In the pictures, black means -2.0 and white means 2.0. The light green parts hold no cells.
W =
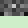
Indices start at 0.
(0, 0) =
-0.9
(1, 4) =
-1.0
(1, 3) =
1.1
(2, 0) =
-0.8
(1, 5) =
0.1
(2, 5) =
-0.8
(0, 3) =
-1.1
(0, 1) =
-0.5

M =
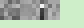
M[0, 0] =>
0.6
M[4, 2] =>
0.4
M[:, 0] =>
[0.6, 0.8, -0.2, -0.1, -0.6]
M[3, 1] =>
0.7
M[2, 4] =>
-0.2
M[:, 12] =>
[0.6, -0.2, 0.8, 0.9, 0.8]
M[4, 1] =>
0.1
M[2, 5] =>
0.3
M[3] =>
[-0.1, 0.7, -0.2, 0.0, -0.2, 0.4, 0.4, 0.4, 0.2, 0.7, -1.1, 0.0, 0.9, 0.2, 0.7]
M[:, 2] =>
[-0.4, 0.3, 0.0, -0.2, 0.4]
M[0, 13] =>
0.6
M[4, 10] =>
-1.3
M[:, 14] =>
[0.6, 0.1, 0.4, 0.7, 0.8]
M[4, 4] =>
-0.5
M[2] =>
[-0.2, 0.3, 0.0, -0.1, -0.2, 0.3, 0.4, 0.3, 0.3, 0.8, -1.0, -0.1, 0.8, 0.6, 0.4]
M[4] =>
[-0.6, 0.1, 0.4, -0.6, -0.5, 0.6, 0.6, 0.4, 0.8, 0.3, -1.3, 0.0, 0.8, 0.6, 0.8]
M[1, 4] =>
0.9

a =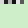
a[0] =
1.4
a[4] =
1.6
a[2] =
0.8

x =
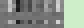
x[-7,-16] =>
0.0
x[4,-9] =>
-0.2
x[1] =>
[-0.2, -0.1, 0.9, 0.4, -1.4, -0.7, -0.4, -0.9, 0.0, -0.5, -0.6, 0.6, -0.3, -0.2, 1.3, 0.1]
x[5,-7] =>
-0.6
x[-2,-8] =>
0.0
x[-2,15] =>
0.1
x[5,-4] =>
-0.3
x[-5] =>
[0.0, 0.0, 1.1, -0.1, -1.6, -0.6, -0.3, -0.8, 0.0, -0.2, -0.4, 0.4, 0.2, -0.2, 1.1, 0.2]
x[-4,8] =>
-0.3
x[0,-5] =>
0.4
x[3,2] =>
-0.1
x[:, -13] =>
[-0.1, 0.4, -0.1, -0.3, -0.2, 0.4, -0.2]
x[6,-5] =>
-0.2
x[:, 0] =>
[0.0, -0.2, 0.0, -0.2, -0.2, -0.2, -0.2]
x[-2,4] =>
-1.5
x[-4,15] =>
-0.2
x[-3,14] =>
-0.2
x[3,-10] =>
-0.2
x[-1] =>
[-0.2, -0.3, -0.2, -0.2, -0.2, -0.2, -0.2, -0.2, -0.3, -0.3, -0.2, -0.2, -0.3, -0.3, -0.2, -0.2]
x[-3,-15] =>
-0.2
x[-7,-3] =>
-0.2
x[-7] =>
[0.0, 0.0, 1.1, -0.1, -1.6, -0.6, -0.3, -0.8, 0.0, -0.2, -0.4, 0.4, 0.2, -0.2, 1.1, 0.2]
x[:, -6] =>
[-0.4, -0.6, -0.4, -0.2, -0.2, -0.6, -0.2]

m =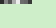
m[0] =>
-1.3
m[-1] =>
-1.1
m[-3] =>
-0.3
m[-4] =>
1.7

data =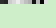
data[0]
-1.3
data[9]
0.9
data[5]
1.3
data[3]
1.4

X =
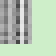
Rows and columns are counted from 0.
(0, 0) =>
0.6
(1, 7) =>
0.9
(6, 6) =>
0.2
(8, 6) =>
-0.5
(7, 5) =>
1.6
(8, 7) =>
0.8
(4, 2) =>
0.9
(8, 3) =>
0.6
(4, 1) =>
-0.1
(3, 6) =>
0.1
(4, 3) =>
0.5
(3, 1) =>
0.2
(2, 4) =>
-0.2
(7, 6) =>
0.0
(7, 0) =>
0.7
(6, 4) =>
0.3
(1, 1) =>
-0.2
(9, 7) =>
0.7
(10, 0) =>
0.3
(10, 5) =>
1.4
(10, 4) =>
-0.9
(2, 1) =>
0.1
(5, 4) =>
-0.7
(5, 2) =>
0.9
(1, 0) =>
0.4

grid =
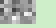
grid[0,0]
-0.6
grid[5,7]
0.2
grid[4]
[0.7, 0.0, 0.5, 1.9, 1.2, 0.2, 0.2, 0.5, 0.7]
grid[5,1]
0.3
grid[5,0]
0.3
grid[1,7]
0.5
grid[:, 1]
[1.2, 0.4, 1.3, 0.7, 0.0, 0.3]
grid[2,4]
-0.4
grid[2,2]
0.8
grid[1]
[0.9, 0.4, 0.4, 0.0, 0.4, 0.3, 0.5, 0.5, 0.9]
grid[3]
[-0.3, 0.7, 0.4, 0.0, 0.8, -0.2, 1.8, 1.5, -0.1]
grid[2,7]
-0.2
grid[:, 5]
[0.5, 0.3, 0.2, -0.2, 0.2, 0.3]
